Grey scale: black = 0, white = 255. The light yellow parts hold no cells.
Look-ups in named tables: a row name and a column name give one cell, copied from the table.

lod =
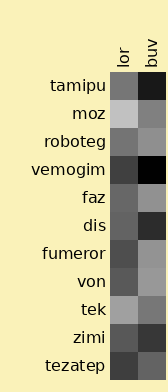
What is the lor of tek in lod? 160
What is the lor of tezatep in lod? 62
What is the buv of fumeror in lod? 147
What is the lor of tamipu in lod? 118
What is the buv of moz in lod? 128
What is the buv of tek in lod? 119
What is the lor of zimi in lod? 88
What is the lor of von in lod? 89
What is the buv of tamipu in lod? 24
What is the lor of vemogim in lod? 64
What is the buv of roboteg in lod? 143
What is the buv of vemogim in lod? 1
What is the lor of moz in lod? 193
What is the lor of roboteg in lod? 116
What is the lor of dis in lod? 99
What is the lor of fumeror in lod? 78
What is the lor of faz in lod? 103
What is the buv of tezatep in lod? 99
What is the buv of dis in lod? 44
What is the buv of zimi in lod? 55

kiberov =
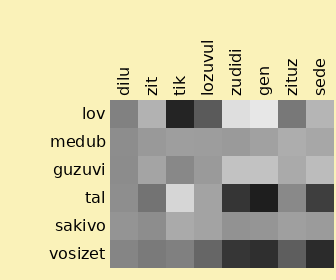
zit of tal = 115
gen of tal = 30
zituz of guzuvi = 170
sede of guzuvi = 188
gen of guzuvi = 194
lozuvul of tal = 163
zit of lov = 178
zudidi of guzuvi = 194
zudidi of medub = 154
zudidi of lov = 222
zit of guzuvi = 164

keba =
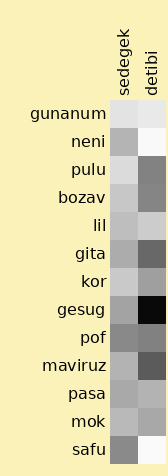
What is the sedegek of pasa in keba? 169
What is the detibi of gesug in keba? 9
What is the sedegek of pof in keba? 137
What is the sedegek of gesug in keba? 163
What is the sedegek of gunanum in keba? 227
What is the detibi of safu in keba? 250
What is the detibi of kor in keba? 159
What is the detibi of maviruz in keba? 91
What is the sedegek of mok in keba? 185
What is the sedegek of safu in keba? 138
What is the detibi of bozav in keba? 133
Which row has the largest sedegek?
gunanum

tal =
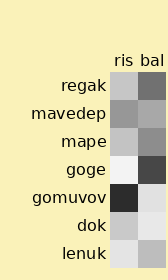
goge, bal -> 71
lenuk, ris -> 228
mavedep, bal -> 168
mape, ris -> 195
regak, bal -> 113
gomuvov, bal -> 225
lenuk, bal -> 189
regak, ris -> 198
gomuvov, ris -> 44
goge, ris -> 243
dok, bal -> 232
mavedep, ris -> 151
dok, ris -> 201
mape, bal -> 141
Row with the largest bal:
dok

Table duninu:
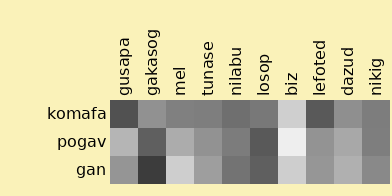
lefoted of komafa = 89
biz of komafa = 207
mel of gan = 206
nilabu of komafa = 111
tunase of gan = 158
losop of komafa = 120
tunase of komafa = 126
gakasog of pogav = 95
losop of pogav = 89
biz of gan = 206
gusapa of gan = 149
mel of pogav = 172
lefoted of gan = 150
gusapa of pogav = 181
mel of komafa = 128
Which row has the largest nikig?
gan

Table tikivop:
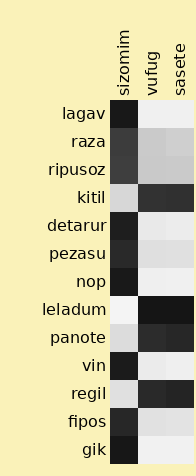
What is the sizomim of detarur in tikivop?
30
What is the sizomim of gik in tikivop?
23
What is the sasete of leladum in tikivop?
21
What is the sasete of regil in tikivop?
36
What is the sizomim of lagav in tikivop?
24
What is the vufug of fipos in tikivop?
225
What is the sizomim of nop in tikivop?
25
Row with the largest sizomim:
leladum

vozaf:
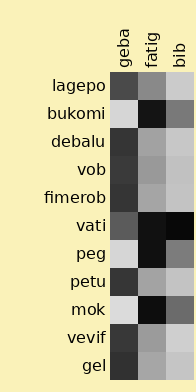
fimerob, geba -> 53
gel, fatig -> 166
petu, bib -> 195
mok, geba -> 219
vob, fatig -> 153
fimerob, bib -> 195
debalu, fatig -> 162
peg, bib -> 124
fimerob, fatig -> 165
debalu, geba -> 53
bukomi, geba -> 214

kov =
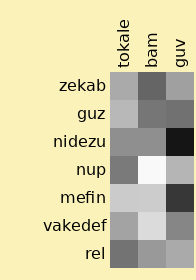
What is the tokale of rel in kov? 115
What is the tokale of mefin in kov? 203
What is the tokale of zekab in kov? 170
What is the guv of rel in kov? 170
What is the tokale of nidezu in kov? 143
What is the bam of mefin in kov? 204

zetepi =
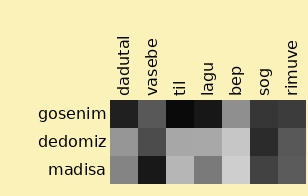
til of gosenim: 10
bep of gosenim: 143
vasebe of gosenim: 88
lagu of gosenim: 23
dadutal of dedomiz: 150
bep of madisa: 206
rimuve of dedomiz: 88
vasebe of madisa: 24
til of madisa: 182
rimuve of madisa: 91
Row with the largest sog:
madisa

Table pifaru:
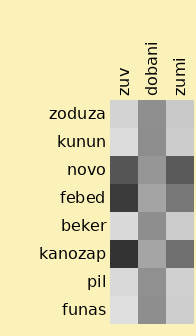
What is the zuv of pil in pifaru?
217
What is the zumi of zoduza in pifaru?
201
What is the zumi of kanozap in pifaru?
111
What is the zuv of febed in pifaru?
59
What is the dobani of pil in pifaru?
144
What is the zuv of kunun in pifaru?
220
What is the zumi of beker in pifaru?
203
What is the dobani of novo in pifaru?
150
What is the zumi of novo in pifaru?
90
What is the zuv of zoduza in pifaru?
211

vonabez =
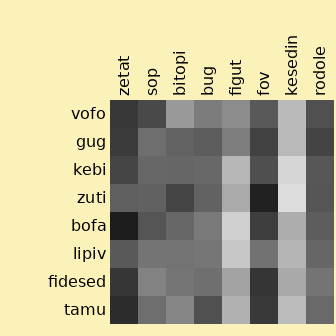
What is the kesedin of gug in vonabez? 185
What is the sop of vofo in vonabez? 73
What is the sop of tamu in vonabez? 110
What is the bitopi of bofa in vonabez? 103
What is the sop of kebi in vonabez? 103
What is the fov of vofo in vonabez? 89
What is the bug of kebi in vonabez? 104
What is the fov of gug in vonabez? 65

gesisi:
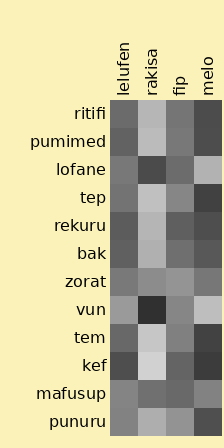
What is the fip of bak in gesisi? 111
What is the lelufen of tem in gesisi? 104
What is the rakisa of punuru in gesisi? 174
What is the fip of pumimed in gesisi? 120
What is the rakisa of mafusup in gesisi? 112
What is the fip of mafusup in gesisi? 105
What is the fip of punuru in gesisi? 147
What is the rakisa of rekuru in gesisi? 181
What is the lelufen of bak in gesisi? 96
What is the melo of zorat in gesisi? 119
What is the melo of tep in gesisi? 65
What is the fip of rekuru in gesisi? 95
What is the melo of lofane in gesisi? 178
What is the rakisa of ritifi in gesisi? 182
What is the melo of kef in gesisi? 60
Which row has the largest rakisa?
kef

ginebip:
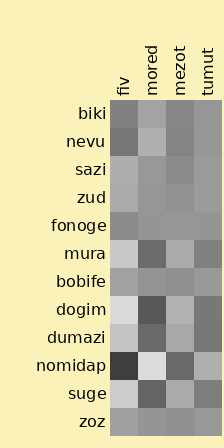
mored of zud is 150
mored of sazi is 152
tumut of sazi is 154
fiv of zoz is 160
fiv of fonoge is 140
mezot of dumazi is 168
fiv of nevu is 118
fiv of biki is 129
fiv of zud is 170
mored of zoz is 149
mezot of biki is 135
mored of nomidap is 220
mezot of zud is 146
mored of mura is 107
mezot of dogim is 177
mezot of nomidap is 105
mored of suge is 100
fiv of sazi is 174
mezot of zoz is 144

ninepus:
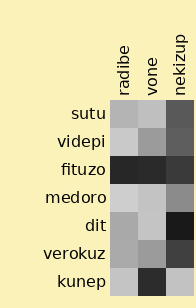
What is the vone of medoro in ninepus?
195
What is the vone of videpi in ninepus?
155
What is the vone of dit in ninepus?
196
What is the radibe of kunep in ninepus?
196
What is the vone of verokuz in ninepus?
155
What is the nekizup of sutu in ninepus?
89
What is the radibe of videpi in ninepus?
201
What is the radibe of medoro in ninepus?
206
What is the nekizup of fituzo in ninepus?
58
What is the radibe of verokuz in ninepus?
170
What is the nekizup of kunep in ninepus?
194
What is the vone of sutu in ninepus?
191
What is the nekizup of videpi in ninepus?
94

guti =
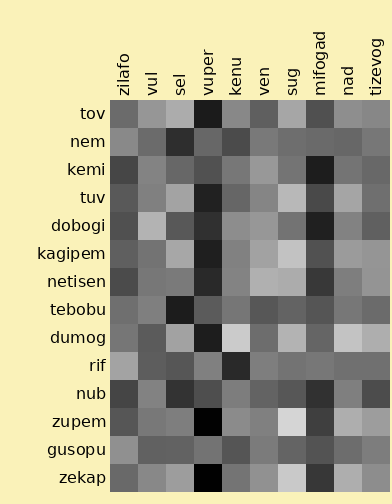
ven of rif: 126
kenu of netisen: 131
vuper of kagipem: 31
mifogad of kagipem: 81
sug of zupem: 213
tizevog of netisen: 148
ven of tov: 95
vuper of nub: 78
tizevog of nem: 119
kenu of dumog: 203
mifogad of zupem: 63
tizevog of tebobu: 107
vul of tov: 150

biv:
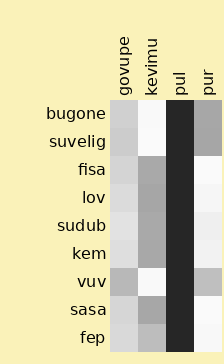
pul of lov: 38
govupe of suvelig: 204
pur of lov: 246
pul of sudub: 38
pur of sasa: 250
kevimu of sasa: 167
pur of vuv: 191
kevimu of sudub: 169

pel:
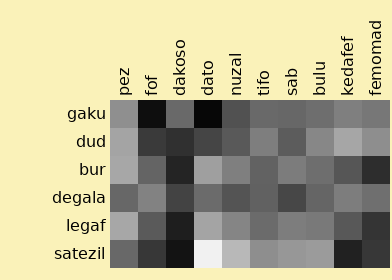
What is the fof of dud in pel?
58
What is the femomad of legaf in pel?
52
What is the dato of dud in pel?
69
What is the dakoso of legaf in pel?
30
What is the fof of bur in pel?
100
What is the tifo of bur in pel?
98
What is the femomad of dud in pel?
142

